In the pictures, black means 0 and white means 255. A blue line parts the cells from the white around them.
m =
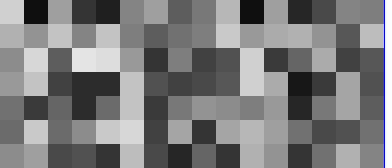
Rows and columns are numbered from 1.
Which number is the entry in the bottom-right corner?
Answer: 132
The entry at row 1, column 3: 159
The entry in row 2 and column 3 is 195
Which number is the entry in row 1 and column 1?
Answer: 208
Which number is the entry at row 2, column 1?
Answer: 177
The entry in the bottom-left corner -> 140
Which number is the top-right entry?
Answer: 126
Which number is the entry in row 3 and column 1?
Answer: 140
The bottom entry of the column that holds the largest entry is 81
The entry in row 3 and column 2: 215
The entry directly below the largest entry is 44
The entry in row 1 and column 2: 15
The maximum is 228
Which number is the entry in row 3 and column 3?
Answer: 93
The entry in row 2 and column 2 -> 147

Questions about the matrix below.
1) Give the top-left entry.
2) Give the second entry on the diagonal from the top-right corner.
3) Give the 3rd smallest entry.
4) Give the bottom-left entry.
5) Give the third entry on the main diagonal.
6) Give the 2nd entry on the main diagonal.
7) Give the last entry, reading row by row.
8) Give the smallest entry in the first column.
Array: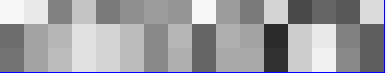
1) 247
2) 129
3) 73
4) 115
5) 188
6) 163
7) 94
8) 109

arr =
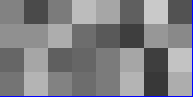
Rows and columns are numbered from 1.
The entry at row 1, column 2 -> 74
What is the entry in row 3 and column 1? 102
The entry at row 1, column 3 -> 123
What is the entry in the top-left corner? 130
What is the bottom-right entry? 173
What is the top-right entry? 82
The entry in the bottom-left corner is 116
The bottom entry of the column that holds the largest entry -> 56
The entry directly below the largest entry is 151

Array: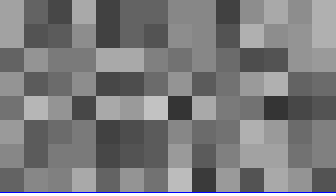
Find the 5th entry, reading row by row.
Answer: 65
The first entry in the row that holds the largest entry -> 114
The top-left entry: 162
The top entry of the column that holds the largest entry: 99
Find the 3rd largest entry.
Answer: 182
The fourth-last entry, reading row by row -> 83
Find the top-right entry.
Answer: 176
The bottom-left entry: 99
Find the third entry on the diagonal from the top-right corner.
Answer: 83
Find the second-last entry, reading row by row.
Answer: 148
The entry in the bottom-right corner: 83
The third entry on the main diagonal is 122
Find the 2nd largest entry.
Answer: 188
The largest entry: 194
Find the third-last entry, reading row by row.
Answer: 169
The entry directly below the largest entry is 91
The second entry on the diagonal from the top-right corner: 148
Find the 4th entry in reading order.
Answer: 169
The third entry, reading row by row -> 71

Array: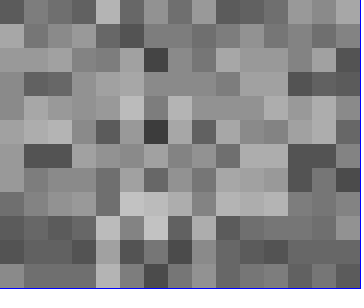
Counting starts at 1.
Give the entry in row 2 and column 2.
118
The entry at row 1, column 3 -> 111
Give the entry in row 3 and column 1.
153
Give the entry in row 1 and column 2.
125
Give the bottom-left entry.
138
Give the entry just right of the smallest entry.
167
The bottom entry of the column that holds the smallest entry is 75
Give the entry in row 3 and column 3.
161
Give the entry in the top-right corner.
167
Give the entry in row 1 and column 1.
91
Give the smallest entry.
60
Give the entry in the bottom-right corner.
91
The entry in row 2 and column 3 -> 138
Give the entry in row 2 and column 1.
167
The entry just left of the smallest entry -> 153

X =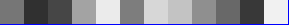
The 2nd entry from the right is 56
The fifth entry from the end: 195
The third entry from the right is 104
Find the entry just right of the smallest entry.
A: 70
